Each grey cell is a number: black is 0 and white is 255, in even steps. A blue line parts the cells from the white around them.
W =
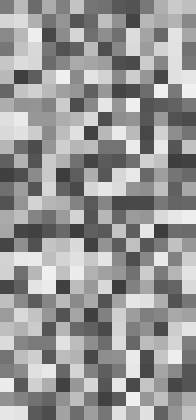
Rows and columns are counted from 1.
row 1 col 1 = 123
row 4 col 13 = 226
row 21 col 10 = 129
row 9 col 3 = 152
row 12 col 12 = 193
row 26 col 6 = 179
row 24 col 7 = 96
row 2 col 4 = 115
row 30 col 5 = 163
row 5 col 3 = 215
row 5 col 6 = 170
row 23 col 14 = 161
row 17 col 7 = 96
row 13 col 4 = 201
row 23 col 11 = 126
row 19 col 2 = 232
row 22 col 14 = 119
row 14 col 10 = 147
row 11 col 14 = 193
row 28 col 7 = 214
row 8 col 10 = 239
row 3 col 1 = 137
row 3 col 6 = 213
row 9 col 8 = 78
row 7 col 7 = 96
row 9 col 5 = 173
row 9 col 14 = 76
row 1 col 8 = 113
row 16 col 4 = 112
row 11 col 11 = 79
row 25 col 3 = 122
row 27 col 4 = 231
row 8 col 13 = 98
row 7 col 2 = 196
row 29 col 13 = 135
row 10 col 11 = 71
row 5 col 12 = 134
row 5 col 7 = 165

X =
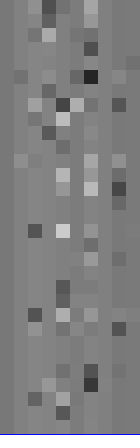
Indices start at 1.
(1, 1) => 120
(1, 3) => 144
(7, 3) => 133
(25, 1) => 120
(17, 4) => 131
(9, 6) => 124
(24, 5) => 115
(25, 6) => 124
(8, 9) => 85
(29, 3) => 99
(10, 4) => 89
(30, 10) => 122
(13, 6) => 124
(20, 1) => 120
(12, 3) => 127
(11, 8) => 128
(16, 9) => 121
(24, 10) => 122
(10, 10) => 122
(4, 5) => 128
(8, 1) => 120
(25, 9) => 121
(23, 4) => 131
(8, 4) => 131
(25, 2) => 129
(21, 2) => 129
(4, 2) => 129
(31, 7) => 132
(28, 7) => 56
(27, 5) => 113
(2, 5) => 128
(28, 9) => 121
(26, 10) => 122
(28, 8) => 130
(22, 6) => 131
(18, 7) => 110
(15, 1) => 120
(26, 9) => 121

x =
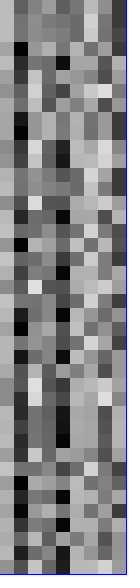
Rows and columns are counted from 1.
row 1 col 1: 187
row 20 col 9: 168
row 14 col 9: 58
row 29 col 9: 134
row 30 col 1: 183
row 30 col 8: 78
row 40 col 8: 102
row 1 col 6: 118
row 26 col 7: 149
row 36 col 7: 177
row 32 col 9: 180
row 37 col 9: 60
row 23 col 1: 183
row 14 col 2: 115
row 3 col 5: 125
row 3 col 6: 107
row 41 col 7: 185
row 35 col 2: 2
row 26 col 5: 12
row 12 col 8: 211
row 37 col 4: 176
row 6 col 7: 132
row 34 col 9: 67
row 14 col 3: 142
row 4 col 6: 179
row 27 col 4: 91
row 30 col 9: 176
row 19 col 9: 59
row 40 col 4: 134
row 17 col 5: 85
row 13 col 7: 212
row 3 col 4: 132
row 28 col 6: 174
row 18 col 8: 184
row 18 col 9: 83
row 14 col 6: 107
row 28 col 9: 162

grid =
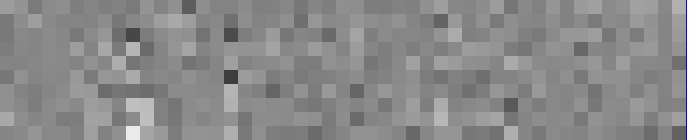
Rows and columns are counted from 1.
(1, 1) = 156
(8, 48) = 129
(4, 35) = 152
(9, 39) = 141
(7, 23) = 125
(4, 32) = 127
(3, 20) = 155
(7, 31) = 132
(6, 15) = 136
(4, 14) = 164
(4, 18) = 147
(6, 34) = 125
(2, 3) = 158
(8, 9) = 133
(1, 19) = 128
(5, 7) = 145
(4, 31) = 136
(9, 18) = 117
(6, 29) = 138
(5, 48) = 135
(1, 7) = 133
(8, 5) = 144
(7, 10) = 114
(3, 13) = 147
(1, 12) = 131
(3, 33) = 171
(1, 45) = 144
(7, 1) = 144
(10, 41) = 134
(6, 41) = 143
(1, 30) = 128
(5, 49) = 113
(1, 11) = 148
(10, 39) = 121
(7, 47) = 143
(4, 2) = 135
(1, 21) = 135
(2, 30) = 133
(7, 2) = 131
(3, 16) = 138

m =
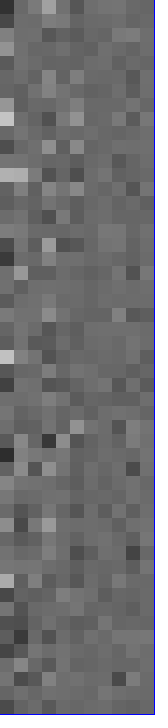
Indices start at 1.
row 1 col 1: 50
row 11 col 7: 101
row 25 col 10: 115
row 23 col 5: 114
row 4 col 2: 112
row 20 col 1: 111
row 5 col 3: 107
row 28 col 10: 111
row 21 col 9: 111
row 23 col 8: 100
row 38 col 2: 73
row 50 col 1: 101
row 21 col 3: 110
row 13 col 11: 105
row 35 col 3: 113
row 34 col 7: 110
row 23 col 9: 129
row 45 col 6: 93
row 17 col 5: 103
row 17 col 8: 119
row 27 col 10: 95
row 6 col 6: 126
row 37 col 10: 95
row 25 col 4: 91
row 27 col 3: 105
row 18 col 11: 109
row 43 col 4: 100
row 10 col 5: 109
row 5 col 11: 102
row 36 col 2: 105
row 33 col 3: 120
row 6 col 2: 109
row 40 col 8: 111
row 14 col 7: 107
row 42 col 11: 105
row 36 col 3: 107
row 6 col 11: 111

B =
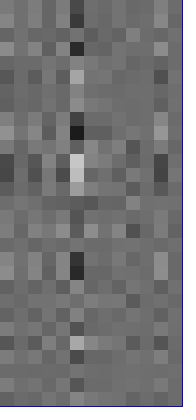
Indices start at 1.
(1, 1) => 122
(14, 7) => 126
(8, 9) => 109
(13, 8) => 111
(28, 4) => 105
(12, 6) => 198
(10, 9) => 110
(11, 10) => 85
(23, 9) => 105
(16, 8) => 110
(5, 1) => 102
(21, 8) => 110
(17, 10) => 81
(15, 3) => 111
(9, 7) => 107
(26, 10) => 116
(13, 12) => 68
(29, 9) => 113
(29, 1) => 98
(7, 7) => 111
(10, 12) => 150
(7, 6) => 130
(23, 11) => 110
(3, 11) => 108
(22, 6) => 110
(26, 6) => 75
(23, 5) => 98
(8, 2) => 106
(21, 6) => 133
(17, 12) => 124
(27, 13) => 111
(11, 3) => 121
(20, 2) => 111
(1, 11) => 107
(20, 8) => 103

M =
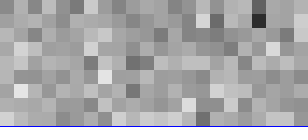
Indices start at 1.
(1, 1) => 138
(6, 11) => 184
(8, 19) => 179
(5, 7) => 124
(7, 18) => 188
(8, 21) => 149
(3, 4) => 174
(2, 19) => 44
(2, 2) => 172
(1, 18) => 184
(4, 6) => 156
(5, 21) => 189
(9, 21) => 196
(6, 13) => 159
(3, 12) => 123
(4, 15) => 150
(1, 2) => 177
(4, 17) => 126
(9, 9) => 207
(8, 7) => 136
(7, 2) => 229
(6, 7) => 151
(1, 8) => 156
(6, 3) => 147
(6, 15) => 138
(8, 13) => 162
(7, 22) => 172
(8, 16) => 143
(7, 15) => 151
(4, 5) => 162
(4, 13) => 164
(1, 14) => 147
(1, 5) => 145
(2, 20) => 166
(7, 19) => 151
